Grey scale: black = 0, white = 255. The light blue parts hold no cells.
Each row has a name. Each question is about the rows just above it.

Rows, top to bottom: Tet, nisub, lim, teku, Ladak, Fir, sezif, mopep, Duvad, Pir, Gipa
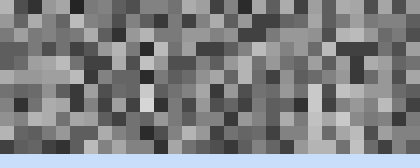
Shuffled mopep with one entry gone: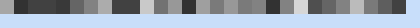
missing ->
[73]
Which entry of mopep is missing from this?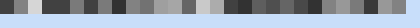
[187]
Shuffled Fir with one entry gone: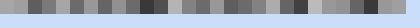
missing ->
[43]
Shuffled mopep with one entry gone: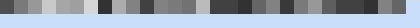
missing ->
[73]
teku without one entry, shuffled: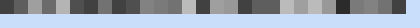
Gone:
[86]
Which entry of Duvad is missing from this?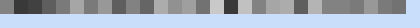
[138]

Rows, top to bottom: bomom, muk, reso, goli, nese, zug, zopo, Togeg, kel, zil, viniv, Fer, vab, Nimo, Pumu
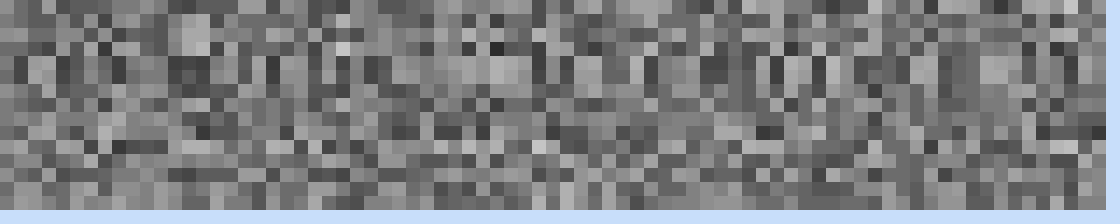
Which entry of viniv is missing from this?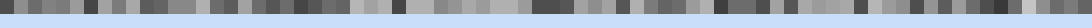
[189]
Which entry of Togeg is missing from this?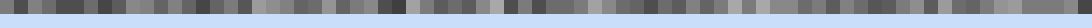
[115]

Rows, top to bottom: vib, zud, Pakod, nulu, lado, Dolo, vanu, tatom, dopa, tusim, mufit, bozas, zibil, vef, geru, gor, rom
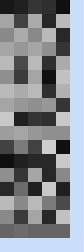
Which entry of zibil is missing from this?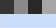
[143]
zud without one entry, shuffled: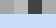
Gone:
[40]
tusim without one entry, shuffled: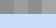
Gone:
[151]
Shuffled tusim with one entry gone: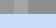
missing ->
[157]
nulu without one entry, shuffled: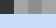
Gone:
[151]
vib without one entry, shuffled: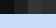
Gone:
[24]
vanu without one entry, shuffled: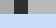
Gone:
[177]

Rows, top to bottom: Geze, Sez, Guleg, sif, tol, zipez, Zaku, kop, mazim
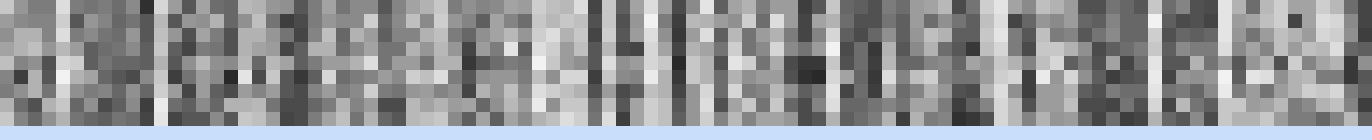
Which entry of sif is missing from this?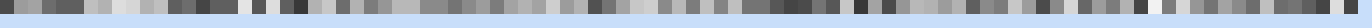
[144]
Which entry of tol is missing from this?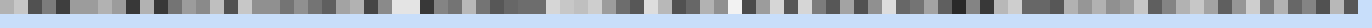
[170]

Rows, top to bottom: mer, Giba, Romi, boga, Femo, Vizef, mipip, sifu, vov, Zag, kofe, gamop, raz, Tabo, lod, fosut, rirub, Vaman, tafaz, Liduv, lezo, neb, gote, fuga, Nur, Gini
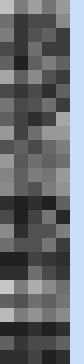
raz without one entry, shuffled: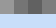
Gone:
[132]
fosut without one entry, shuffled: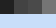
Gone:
[40]
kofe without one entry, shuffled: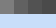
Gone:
[104]
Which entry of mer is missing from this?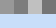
[158]
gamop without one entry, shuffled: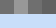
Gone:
[89]

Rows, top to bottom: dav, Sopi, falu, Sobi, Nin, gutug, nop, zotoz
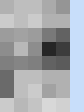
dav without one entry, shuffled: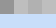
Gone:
[170]
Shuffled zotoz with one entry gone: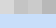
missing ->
[209]

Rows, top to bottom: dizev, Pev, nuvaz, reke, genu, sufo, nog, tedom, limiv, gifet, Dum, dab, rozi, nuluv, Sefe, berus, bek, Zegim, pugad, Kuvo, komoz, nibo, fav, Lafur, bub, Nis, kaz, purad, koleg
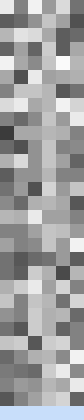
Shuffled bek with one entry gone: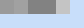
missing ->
[190]
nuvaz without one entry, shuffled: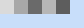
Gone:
[226]
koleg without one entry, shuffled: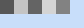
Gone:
[161]
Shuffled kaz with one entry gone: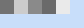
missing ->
[122]

